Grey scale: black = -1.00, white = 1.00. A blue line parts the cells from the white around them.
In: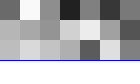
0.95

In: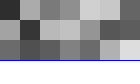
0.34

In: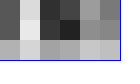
0.72

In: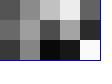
0.09

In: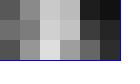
0.08

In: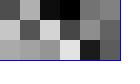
0.38

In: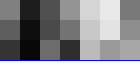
-0.77
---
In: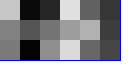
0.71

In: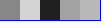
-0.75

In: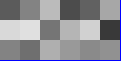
0.20

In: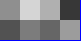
-0.03

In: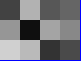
0.46

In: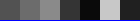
-0.92

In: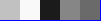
-0.79

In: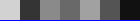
0.26
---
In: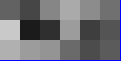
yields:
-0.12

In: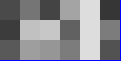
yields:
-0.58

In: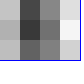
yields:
0.75

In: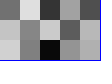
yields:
-0.38

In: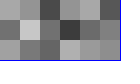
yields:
-0.32

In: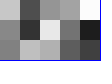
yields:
0.98

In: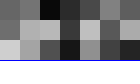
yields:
-0.26

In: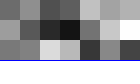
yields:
0.40
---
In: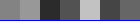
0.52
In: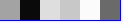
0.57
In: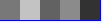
-0.23
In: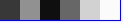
-0.19
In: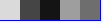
-0.84
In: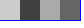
-0.50
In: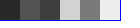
0.65
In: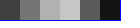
0.55
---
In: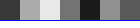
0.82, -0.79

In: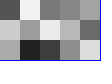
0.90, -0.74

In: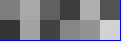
0.65, -0.59

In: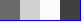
0.97, -0.50

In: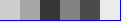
0.84, -0.57

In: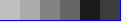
0.50, -0.80

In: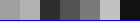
0.51, -0.87

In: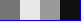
0.81, -0.88
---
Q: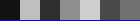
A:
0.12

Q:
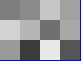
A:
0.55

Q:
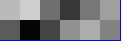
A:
0.36

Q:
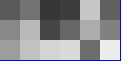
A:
0.66

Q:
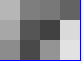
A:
0.43

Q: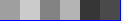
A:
0.25
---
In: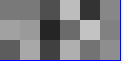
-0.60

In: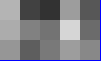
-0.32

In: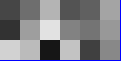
-0.25

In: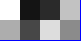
0.36

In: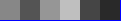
-0.46

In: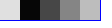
0.48

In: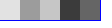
-0.21
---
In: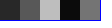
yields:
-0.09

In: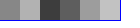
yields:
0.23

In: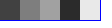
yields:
0.83

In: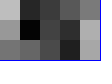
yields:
-0.04

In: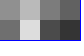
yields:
-0.13

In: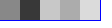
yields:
0.72

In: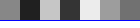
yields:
0.85

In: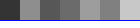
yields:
0.23

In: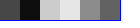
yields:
0.10
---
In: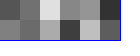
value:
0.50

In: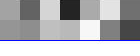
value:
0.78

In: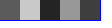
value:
0.19

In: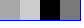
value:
0.32

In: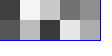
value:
0.81

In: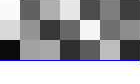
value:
0.91
